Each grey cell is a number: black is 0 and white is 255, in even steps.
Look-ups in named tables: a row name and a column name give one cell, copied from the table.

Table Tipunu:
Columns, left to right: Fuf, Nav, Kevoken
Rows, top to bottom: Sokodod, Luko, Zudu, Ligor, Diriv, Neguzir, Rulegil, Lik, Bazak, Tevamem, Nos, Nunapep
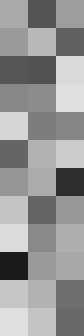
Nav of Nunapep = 196
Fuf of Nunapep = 223
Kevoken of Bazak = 174
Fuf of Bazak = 219
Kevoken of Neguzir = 203
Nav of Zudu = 82
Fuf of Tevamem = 27
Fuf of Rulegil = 149
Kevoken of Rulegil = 46

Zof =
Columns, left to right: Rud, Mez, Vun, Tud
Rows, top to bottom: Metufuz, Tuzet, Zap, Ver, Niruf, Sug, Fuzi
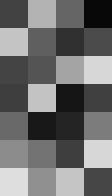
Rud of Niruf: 105
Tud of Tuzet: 75
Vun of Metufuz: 101
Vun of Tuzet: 48
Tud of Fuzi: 70
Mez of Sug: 115
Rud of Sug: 140
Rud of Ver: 62
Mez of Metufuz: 179
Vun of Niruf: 36
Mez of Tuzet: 95
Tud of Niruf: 124
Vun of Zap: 164
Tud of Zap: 215
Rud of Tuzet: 196
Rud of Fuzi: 222
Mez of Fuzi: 144
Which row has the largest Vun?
Fuzi

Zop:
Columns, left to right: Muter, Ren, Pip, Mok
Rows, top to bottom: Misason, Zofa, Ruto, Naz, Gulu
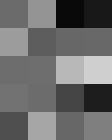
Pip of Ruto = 184
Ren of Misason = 148
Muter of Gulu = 79
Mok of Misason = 24
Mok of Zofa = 104
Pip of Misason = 9
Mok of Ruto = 207
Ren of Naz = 108
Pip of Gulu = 103
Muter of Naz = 114
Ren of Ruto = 110
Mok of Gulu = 127
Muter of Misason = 107
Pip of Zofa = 103
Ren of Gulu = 166
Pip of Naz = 69
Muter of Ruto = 109
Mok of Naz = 29

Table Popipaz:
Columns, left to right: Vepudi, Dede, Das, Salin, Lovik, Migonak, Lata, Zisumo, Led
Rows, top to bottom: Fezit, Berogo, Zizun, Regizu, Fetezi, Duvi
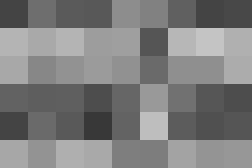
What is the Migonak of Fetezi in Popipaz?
190
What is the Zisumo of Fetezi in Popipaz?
80
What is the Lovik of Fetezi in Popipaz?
99
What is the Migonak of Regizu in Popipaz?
153
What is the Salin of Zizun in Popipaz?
155
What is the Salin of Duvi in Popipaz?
169
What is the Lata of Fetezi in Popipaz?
92
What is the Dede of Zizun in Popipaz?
135
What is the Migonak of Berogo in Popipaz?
85

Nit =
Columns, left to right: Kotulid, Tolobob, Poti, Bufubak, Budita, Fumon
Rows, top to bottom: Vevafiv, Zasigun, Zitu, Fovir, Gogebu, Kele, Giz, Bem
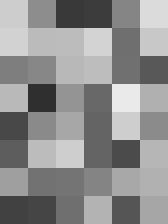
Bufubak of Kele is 100
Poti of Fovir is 148
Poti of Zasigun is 188
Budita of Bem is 85
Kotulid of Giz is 159
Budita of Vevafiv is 133
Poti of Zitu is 184
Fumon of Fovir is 176
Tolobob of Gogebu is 138
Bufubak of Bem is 179
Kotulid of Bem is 65
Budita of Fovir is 234
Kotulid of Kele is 93
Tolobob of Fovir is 47
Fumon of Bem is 166
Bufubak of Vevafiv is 60
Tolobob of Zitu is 135
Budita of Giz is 168

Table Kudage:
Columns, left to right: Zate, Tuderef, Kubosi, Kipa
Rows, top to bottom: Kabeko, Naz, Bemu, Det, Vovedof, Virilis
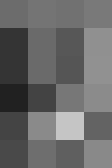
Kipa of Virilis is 137
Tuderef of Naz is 106
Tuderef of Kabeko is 116
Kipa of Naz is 144
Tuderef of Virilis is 110
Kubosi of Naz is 87
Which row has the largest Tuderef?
Vovedof

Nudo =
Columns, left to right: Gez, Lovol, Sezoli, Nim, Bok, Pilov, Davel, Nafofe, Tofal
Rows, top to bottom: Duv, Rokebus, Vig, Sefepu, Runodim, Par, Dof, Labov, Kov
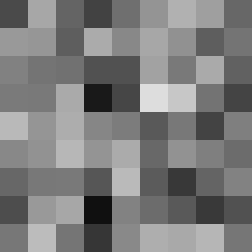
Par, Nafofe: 127
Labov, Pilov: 108
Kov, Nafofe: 182
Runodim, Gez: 185
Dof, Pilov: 91
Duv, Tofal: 103
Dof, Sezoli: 121
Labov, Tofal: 81
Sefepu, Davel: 199
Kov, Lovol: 188
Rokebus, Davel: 145

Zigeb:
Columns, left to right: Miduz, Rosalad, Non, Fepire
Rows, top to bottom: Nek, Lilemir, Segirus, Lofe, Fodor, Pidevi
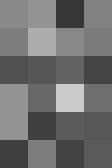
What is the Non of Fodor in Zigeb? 92
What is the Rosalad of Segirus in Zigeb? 86
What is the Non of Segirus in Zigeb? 99
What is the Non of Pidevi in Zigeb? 67
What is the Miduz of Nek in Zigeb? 137
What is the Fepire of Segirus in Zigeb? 68
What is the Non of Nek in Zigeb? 54
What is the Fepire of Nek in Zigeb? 129
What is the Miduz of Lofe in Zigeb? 148
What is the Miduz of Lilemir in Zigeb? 124
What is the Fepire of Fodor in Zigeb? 87
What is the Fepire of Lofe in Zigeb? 111
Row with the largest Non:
Lofe

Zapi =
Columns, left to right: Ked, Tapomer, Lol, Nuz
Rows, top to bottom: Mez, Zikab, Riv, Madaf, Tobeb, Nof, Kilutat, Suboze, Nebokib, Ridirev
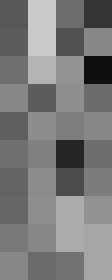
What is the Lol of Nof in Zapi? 37
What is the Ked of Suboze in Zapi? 102
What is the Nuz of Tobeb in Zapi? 136
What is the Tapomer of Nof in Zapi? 128
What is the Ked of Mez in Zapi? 88
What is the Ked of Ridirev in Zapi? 136
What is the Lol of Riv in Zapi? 146
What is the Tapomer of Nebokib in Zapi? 135
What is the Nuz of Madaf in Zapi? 107
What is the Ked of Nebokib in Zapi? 120
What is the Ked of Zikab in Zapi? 92
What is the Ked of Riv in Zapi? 111

